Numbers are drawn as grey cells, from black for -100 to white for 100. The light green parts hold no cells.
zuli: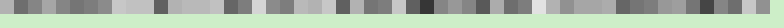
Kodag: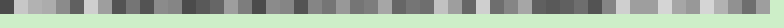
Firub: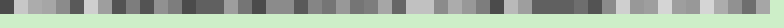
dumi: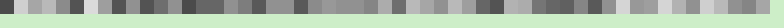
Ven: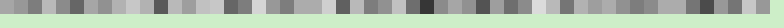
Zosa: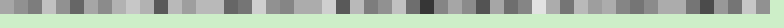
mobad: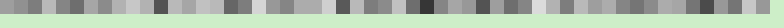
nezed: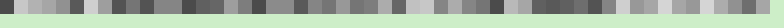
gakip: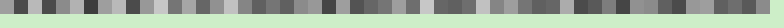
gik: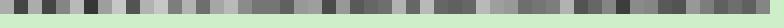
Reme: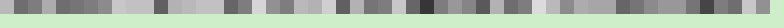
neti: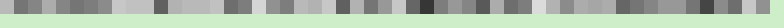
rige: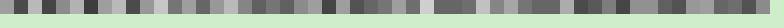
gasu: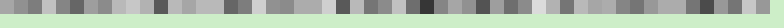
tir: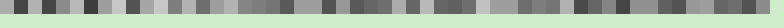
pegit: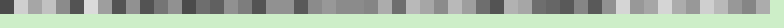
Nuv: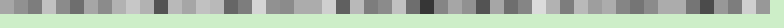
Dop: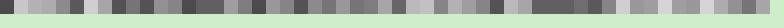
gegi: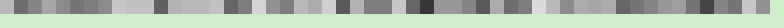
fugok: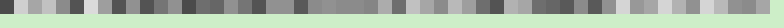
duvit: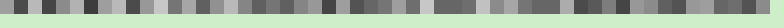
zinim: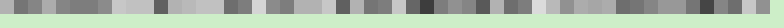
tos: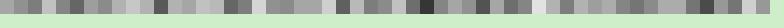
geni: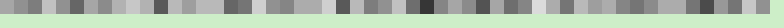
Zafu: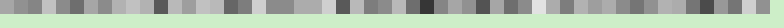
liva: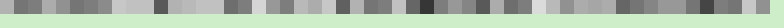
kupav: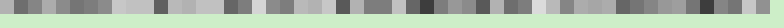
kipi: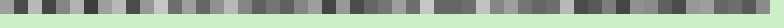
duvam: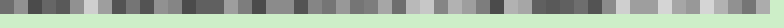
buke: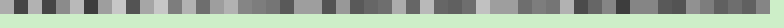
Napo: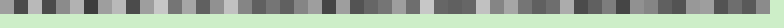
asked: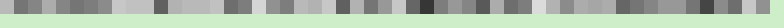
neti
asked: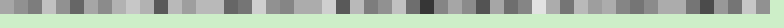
Zosa
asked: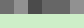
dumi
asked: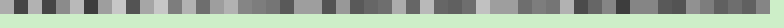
buke
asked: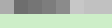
Reme
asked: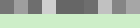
rige
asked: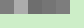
Reme

